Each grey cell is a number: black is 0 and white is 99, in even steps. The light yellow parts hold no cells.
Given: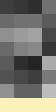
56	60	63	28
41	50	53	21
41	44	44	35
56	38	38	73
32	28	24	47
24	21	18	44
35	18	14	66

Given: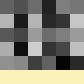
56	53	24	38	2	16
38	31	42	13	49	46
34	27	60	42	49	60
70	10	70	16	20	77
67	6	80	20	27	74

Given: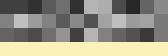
50	74	60	50	35	53	32	63	74	60	63	47
39	35	29	43	57	25	70	50	39	32	22	47
25	25	19	35	43	19	70	67	29	15	39	53

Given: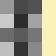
42	35	46
59	28	32
74	20	53
78	17	63

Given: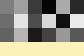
42	88	30	84	6	91
38	70	10	26	59	34
49	62	23	2	66	16

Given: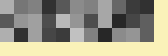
34	58	62	30	72	58	30	65	15	27	37
68	46	50	19	34	54	50	65	40	23	19
68	19	62	27	23	75	50	15	54	58	37

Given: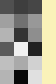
35	93	13
74	66	81
62	44	59
31	24	27
70	20	55
70	3	87
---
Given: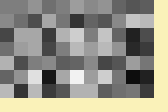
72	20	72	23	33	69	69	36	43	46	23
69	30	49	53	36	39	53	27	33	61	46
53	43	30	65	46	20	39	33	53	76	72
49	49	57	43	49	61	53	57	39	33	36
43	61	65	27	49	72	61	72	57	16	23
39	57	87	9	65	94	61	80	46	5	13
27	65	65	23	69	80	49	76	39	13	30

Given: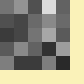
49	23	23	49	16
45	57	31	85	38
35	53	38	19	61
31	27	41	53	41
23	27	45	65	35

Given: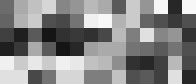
93	79	90	79	93	90	75	72	55	19	15	25	72	28
87	87	28	45	83	83	49	49	75	31	35	25	87	15
42	66	75	83	52	58	72	66	35	79	58	96	15	96
39	69	79	31	28	45	93	96	69	79	39	31	22	31
25	12	35	8	19	22	19	28	72	49	87	52	58	19
12	22	66	35	8	15	62	66	66	45	42	35	45	31

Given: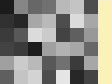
62	79	72	34	44	23	65
37	76	82	30	89	15	26
26	23	11	62	69	65	40
23	34	85	79	26	37	59
19	15	65	72	30	85	65
11	52	40	44	72	76	30

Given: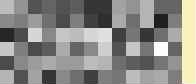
77	49	29	36	66	39	53	80	32	77	46	98	39
73	57	32	39	32	36	21	21	63	57	70	39	39
70	32	63	21	53	43	25	49	46	73	63	66	49
53	49	60	43	29	49	25	18	66	43	70	12	49
29	53	60	66	60	60	73	70	43	36	32	46	57
15	29	83	53	77	73	83	87	25	46	21	43	66

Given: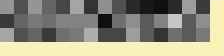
64	31	39	23	43	47	67	27	27	61	35	20	43	35	47
58	31	58	39	27	64	20	55	31	16	9	6	16	61	23
23	39	47	43	51	51	51	6	43	55	35	51	77	35	55

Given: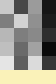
89	37	85	21
78	28	60	8
74	41	63	4
71	49	53	18
49	82	56	11
